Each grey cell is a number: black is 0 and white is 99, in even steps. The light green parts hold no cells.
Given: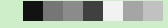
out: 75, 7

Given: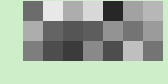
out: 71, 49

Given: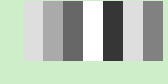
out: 50, 86

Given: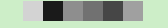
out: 62, 82

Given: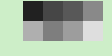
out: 53, 68

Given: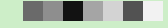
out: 94, 41

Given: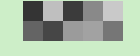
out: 78, 39

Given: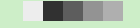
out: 68, 92

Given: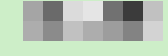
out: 75, 67

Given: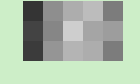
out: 48, 23
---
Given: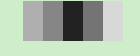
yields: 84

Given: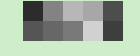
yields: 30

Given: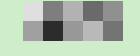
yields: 56

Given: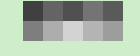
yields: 35

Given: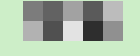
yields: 73

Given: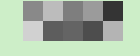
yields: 20
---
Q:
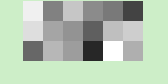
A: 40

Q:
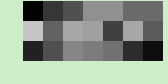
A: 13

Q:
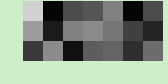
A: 22

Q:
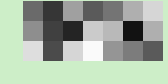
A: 86

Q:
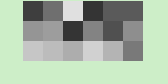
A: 77

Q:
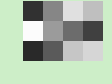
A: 16

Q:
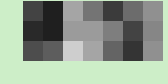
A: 30

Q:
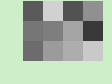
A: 42

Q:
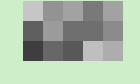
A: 24
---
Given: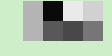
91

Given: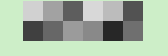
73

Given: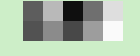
43

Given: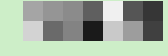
33

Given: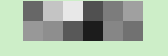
48

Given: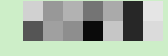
15
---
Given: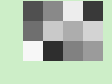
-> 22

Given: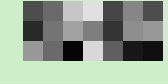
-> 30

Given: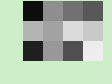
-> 34

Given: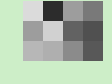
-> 47

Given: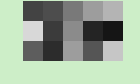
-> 70

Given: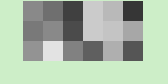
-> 21

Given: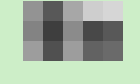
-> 83

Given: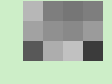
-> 49

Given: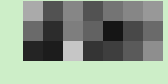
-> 59

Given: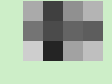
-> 70
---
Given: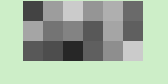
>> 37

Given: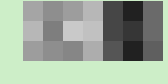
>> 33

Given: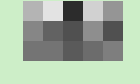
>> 35

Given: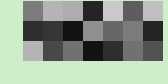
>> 18

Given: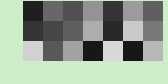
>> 84

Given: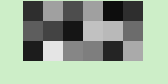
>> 49

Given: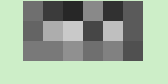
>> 43
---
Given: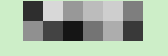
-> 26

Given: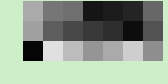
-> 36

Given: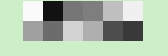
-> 42

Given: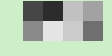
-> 89

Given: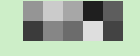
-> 52

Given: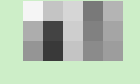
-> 26
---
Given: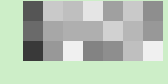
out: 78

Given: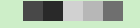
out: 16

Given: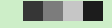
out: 48

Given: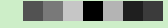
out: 47

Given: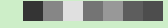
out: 52

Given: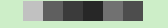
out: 37
